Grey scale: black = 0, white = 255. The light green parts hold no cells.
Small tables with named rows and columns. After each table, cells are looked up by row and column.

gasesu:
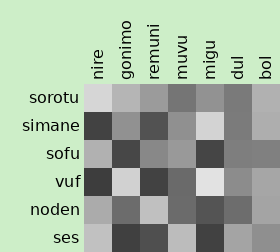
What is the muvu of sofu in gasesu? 153
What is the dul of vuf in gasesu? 140
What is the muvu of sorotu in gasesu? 117
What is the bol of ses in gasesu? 143
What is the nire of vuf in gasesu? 61
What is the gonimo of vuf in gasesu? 209
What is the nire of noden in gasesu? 171
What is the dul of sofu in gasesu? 126
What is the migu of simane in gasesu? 211
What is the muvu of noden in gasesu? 107
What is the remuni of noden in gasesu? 192
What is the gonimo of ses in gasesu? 64
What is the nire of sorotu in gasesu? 214
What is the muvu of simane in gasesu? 144
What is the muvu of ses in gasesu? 188
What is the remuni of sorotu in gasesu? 155
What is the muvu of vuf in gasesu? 106

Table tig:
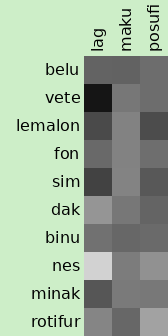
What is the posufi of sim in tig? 88
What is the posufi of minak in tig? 120
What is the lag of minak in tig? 86
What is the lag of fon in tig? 105
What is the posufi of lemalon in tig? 76
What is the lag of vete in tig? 21
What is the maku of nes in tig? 124
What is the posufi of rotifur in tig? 162
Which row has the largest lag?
nes

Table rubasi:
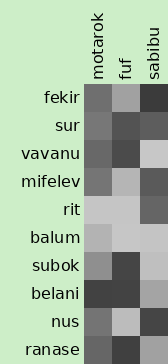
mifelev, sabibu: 90
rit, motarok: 197
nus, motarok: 116
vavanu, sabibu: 199
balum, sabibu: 196
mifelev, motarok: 117
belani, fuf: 67
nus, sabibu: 69
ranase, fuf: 64
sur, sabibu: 93

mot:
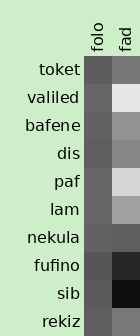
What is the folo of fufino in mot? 86
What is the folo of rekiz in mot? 94
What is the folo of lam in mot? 101
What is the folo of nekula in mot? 98
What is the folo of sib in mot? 91
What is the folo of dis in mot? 95
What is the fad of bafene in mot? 146
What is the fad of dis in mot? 134
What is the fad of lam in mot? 160
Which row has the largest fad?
valiled

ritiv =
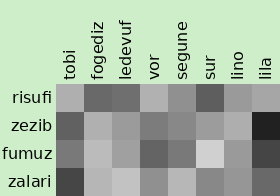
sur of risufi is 94
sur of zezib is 156
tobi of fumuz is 121
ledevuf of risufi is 111
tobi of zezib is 97
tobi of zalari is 70
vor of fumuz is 100
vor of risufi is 177
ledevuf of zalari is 194
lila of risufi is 166
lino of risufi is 154
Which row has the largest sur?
fumuz

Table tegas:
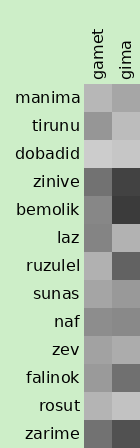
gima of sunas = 153
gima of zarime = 81
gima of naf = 137
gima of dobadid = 198
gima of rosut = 194
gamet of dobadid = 204
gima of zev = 172
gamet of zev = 162
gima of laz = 178
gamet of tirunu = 150
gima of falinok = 112
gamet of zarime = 114

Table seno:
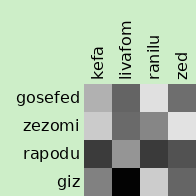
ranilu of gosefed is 224
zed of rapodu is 82
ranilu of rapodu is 58
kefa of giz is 129
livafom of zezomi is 106
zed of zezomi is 226
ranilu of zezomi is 134
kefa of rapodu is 59
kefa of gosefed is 177
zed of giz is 101

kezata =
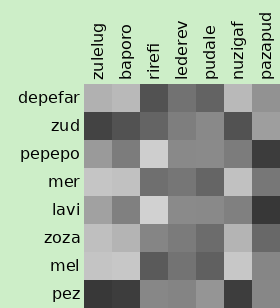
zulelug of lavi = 161
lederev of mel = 115
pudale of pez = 149
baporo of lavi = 128
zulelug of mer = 197
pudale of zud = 137
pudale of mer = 101
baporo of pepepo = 124
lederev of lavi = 138
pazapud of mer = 119
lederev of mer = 118
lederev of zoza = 123
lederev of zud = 126
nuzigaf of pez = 61
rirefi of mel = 90
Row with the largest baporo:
mel

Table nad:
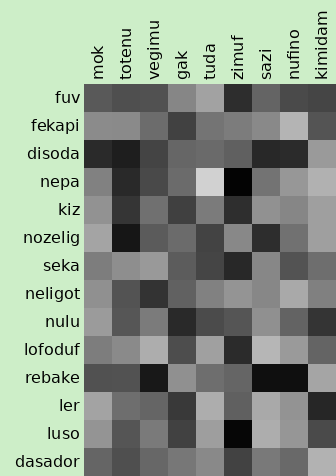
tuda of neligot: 129
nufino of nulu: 99
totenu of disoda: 30
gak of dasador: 119
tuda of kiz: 123
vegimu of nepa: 73
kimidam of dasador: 178
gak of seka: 92
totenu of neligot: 83
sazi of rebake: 15
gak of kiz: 64
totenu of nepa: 41
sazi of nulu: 144
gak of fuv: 134
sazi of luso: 173
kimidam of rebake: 165
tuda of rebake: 110
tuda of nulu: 75
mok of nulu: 155
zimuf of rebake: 101

